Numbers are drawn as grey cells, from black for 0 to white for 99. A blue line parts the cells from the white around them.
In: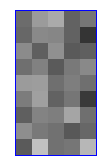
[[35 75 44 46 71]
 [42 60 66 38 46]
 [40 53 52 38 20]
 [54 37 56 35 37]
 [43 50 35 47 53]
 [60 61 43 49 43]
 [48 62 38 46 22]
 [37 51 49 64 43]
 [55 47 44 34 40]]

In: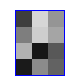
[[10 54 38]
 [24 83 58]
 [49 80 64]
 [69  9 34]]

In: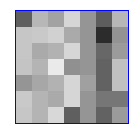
[[77 70 84 37 58 38 60]
 [37 71 63 83 58 36 71]
 [77 78 81 66 58 17 57]
 [77 66 69 83 58 40 60]
 [76 70 91 56 58 38 75]
 [58 65 69 83 62 38 75]
 [78 70 66 83 58 46 46]]

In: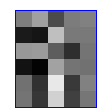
[[45 21 81 25 46]
 [49 62 29 48 50]
 [10  8 74 47 47]
 [59 60 36 18 45]
 [ 7  1 63 45 44]
 [44 19 90 22 50]]

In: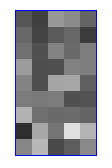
[[52 72 28 36 53]
 [33 25 59 54 39]
 [40 26 35 40 23]
 [44 31 51 41 49]
 [60 30 31 50 49]
 [51 30 64 65 37]
 [48 47 48 31 32]
 [69 43 41 42 39]
 [18 65 45 87 70]]

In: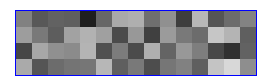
[[66 33 42 45 46 71 37 47 30 46 50 37 76 84 55]
 [50 34 38 37 12 40 66 68 43 56 24 71 33 42 51]
 [61 47 36 63 69 62 29 59 25 60 47 42 77 70 37]
 [27 65 56 54 70 31 48 29 68 39 59 49 28 19 38]]

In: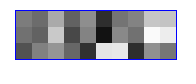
[[32 50 58 40 19 89 90 18 56 46]
 [48 42 66 38 55 18 45 51 77 76]
 [44 38 78 28 51  7 53 44 97 92]]
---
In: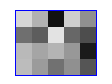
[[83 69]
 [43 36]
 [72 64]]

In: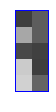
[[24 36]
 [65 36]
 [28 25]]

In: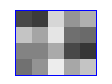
[[28 23]
 [76 64]
 [51 51]]

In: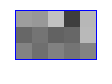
[[61 59]
 [40 45]
 [51 43]]

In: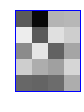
[[35  3]
 [92 35]
 [54 89]]

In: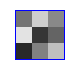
[[45 80]
 [88 21]
 [16 50]]

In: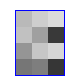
[[72 80]
 [75 62]
 [58 77]]
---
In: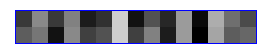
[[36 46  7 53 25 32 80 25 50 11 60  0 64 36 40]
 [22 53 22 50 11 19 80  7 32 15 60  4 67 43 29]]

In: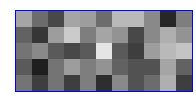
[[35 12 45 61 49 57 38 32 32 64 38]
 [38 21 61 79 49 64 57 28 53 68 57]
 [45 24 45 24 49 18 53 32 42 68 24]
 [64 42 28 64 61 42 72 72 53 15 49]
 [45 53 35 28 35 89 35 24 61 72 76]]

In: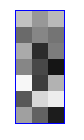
[[66 17 48]
 [96 24 69]
 [52 28  8]
 [62 38 11]
 [41 52 45]
 [75 59 72]
 [34 84 92]]

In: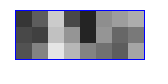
[[28 25 75 58 14 58 40 47]
 [21 36 79 28 14 55 61 67]
 [32 51 89 71 51 44 36 64]]

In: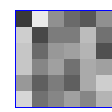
[[80 28 48 48 73 44]
 [59 37 48 37 66 80]
 [77 41 59 62 70 31]
 [83 44 52 62 52 70]
 [77 52 62 44 66 62]
 [22 91 56 41 34 56]]

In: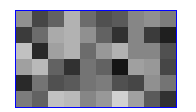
[[75 16 62 69 42 59 69 52 52 31]
 [56 27 38 69 42 31 35 52 56 48]
 [48 38 75 72 52 59 81 62 35 19]
 [23 42 66 69 56 38 19 52 23 12]
 [16 45 31 35 45 48 31 27 56 45]
 [62 72 38 19 45 38  8 62 59 27]]
